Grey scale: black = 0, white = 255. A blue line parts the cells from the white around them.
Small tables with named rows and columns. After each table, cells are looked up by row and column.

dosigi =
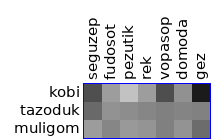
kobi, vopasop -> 78
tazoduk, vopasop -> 128
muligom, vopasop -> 128
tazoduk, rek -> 134
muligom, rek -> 148
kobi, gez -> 27
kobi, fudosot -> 157
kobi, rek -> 157
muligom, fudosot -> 134
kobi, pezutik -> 194
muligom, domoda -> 147
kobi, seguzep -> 79
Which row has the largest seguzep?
muligom

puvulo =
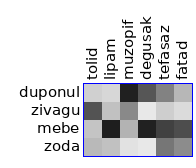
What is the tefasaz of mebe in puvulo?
65
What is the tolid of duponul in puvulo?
208
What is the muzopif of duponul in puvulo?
32
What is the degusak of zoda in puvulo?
232
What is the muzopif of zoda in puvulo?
226
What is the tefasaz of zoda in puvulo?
118
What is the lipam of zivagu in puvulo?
193
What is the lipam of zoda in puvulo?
193
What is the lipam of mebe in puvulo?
30
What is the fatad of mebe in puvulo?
77
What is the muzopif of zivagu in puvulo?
137
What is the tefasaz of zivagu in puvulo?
206
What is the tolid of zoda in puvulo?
185
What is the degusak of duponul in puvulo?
86
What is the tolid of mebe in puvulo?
196
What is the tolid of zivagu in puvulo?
83
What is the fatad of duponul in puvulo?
183
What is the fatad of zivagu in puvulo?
219
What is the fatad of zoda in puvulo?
140
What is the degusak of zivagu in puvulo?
232

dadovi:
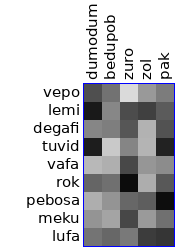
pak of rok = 88
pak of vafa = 140
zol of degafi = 178
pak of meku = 112
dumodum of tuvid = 29
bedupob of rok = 112
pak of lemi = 91
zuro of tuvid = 133
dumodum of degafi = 134
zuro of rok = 12
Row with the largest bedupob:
tuvid

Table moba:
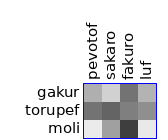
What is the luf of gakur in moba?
179
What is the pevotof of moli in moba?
235
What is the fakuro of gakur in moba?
115
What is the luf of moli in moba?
233
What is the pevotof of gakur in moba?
175
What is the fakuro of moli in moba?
62

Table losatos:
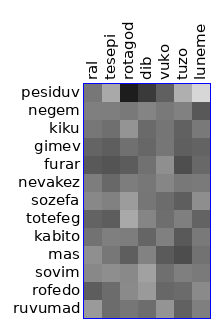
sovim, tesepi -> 142
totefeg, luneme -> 99
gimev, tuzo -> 95
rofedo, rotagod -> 138
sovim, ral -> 136
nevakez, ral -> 125
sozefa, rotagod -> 156
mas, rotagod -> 94
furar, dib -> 113
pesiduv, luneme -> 215
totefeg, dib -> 133
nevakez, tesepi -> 104
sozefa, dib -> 118
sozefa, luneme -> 142
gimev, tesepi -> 94
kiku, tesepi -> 111
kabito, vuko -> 128

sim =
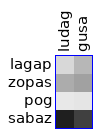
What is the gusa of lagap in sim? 183
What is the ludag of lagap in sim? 216
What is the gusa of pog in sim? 229
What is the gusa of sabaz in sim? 64
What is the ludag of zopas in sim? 172
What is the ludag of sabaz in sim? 31
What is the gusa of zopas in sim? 161
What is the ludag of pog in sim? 232

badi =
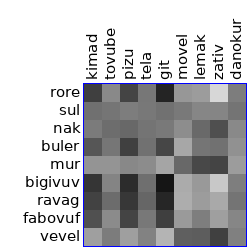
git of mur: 165
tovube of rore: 137
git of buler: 70
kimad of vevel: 159
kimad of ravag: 66
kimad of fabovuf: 80
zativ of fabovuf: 159
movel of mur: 104
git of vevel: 180
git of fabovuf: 63
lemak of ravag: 156
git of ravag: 38
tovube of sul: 117
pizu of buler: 64
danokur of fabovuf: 134
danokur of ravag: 116

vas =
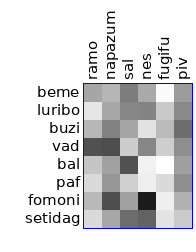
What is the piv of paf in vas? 143
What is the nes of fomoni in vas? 28
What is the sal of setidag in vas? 108
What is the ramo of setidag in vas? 218
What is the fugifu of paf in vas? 218
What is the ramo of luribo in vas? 230
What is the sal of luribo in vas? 134
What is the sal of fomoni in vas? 161
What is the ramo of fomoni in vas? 185
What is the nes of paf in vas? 238
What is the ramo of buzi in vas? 183
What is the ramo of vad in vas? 81
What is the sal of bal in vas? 81
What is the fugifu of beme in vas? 250
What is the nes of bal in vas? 241
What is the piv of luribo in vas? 137
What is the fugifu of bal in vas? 254
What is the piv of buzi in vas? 109
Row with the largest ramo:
luribo

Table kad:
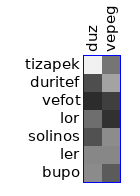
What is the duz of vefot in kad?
44
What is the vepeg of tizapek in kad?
117
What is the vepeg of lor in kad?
49
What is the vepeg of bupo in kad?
91
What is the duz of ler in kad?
135
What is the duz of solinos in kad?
81
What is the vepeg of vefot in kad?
63
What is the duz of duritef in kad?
78
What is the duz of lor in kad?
110
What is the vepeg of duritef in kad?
163
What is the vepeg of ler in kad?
135
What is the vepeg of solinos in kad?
140
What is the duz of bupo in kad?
139
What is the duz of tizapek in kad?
241
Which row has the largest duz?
tizapek

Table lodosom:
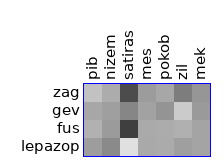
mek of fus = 164
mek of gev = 154
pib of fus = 177
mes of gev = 162
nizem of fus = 155
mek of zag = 150
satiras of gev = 134
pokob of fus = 172
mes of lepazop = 169
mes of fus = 170
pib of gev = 167
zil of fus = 176
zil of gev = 203
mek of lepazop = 164
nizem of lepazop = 138
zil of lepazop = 159
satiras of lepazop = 224
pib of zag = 194
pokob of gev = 148

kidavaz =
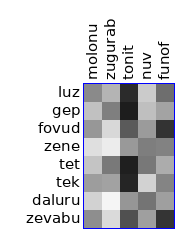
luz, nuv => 203
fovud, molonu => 151
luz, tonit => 43
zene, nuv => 126
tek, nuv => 210
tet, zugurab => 121
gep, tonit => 29
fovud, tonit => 90
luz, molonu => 138

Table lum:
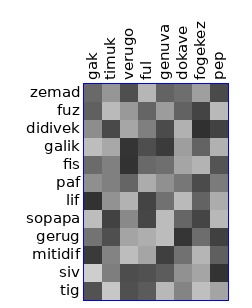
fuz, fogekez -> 68
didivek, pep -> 66
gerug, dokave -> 53
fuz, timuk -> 186
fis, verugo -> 50
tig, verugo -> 80
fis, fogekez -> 179
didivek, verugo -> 166
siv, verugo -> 77
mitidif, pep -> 95
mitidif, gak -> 58
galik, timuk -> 168
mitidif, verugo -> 189
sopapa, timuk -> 66
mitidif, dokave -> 113
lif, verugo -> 178
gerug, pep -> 64
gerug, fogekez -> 109
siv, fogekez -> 165

